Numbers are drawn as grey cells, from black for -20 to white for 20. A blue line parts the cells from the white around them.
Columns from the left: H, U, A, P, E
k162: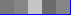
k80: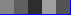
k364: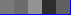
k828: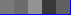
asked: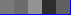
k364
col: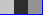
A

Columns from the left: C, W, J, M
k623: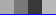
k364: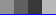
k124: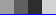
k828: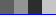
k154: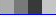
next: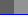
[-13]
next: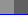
[-11]
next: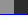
[11]
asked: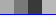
k623

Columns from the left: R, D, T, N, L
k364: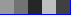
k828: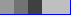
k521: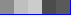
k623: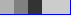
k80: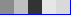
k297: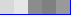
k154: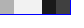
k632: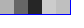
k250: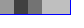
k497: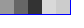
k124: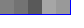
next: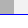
[18]
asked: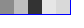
k80
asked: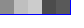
k521
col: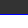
T
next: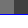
[10]
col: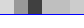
L
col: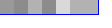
R

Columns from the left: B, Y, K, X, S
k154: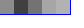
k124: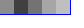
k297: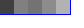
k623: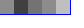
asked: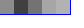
k154
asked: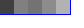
k297
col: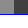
B

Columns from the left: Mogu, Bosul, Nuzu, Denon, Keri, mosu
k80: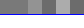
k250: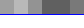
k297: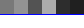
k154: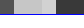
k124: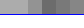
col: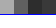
Keri
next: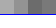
[1]
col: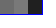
mosu
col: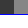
mosu
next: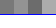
[-3]

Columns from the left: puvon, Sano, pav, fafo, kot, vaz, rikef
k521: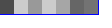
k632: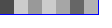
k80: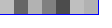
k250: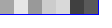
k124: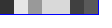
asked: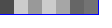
k521
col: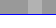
pav
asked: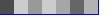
k632
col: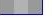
pav

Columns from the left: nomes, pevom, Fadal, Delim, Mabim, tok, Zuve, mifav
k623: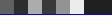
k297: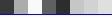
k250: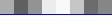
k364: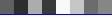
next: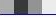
[-15]
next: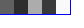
[11]
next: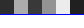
[-15]
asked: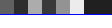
k623

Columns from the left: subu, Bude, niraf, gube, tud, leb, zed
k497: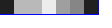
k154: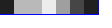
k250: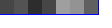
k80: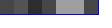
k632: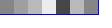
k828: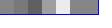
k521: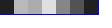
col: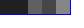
zed
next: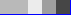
[-15]
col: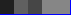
zed
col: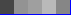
leb
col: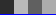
niraf
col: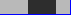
niraf
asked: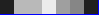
k497

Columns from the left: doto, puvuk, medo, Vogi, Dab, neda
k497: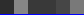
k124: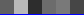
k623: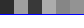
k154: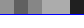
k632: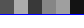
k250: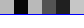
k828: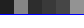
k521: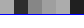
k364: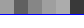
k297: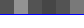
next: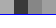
[-17]
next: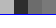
[-9]
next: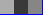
[5]

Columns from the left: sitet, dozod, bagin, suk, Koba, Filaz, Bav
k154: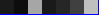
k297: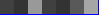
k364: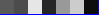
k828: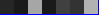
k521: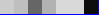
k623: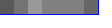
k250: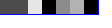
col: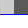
sitet
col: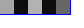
Bav
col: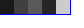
sitet
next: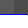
[16]

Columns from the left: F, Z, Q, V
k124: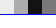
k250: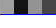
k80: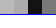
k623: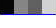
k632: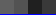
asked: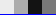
k124
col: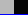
F
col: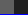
Q
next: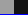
[3]
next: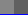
[13]
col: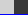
V
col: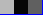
F

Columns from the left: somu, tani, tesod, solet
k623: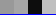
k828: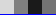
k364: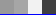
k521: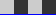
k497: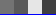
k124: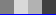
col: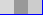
somu
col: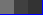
solet
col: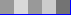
somu
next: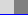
[-16]
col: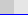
tesod
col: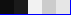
tesod

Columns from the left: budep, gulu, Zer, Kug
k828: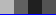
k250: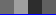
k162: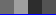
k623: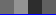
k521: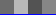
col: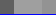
gulu
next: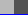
[1]

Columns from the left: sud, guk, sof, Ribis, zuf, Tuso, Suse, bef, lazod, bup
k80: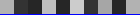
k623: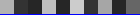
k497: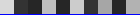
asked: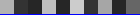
k623
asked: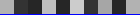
k80

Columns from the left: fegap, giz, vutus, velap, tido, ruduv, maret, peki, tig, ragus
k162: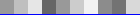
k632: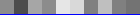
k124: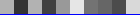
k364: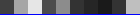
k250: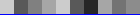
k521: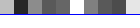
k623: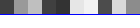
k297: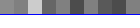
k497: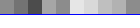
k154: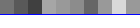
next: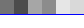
[10]
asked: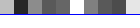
k521
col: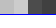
vutus
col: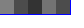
tig
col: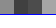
velap
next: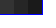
[-12]

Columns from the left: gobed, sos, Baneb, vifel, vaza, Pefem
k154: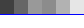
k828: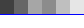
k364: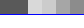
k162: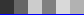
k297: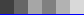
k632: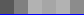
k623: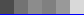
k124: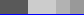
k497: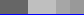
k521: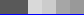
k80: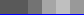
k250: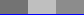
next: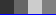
[14]
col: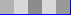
Pefem
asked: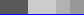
k124

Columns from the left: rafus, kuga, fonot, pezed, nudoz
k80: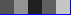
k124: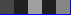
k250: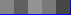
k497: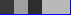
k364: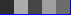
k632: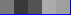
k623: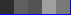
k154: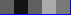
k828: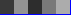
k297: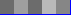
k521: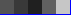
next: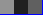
[11]
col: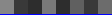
rafus
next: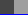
[-3]

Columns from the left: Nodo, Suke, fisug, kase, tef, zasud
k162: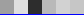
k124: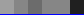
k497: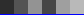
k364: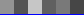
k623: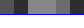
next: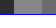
[-13]
